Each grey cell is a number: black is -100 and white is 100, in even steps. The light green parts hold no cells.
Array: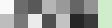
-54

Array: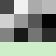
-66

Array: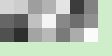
97

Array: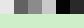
-68

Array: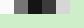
68

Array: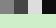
-89
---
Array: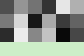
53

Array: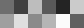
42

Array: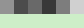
-56

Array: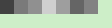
24

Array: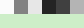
-72

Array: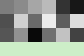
-12
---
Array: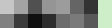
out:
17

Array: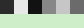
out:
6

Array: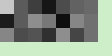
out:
-83

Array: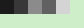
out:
-24

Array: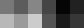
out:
-46

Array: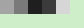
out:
-54

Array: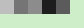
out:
-77

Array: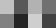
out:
-11

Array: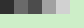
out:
26

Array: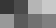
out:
58
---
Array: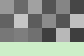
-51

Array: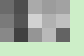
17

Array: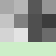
78

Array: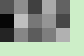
-28

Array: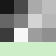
94

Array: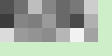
43
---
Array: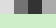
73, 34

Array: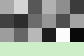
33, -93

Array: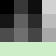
-100, 31

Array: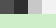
-37, 90

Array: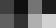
-50, 64

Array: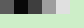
-29, 76

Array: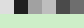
74, -14

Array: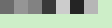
-15, 43

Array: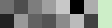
-12, -50

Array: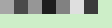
30, -54
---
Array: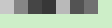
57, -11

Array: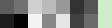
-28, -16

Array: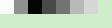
97, 68

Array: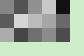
4, -40

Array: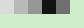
72, -13

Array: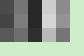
-41, -8

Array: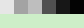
80, -98

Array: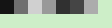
-84, 35

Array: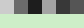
60, -33
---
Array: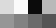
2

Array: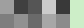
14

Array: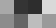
-21

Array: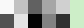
79

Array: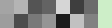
-40

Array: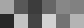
53

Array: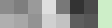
31

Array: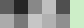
-5

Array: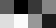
96

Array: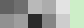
24
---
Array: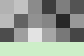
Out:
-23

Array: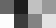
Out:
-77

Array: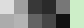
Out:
24

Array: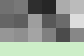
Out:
-26

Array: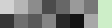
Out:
42

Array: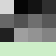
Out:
-36
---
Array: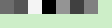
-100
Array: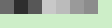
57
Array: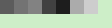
-49
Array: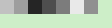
-39
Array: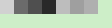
-68
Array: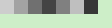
-47
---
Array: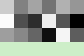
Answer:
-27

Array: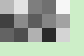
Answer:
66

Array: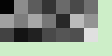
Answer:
76

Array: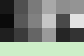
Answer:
-60

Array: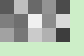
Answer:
-52

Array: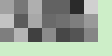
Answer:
4

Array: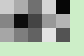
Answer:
-35

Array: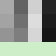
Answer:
-83

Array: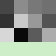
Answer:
35
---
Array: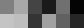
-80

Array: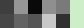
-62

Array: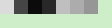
-69

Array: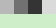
-11

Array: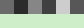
-50

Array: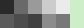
-50
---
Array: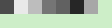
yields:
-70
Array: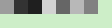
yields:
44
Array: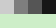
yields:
-33
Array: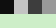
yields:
-52
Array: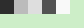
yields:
-36
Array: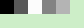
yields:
3
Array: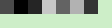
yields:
40
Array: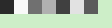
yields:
77
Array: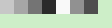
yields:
14
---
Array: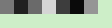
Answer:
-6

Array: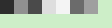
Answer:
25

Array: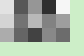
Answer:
66

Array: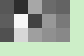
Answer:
31

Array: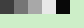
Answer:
-8

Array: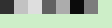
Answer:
35

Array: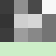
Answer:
62
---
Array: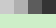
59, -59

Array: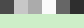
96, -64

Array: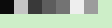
87, -91

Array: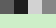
65, -77

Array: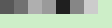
60, -76

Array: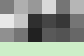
82, -74
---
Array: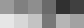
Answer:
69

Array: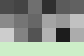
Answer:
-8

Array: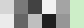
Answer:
-21

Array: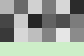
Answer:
59

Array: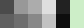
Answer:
-14

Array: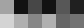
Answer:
38

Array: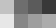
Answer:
6
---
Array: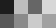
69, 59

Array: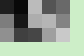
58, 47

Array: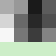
94, 67

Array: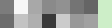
94, 59

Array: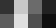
75, 57

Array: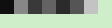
53, 6

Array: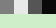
82, -1

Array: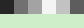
91, 52

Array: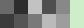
52, 46

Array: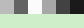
97, 47
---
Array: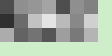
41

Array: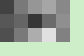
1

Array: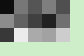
61

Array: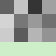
15

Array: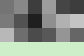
-20

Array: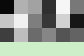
-22

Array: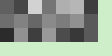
-30

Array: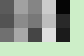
-79

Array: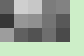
-42
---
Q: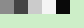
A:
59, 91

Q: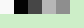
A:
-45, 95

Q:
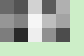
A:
93, 93

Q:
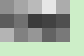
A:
-54, 80

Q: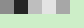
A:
49, 78

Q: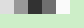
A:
-61, 96

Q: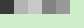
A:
58, 58
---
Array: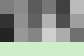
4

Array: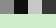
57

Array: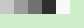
-11

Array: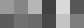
-16

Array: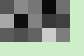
-23

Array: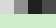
-75

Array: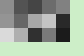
-62

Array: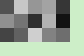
62

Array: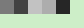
52

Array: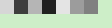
42
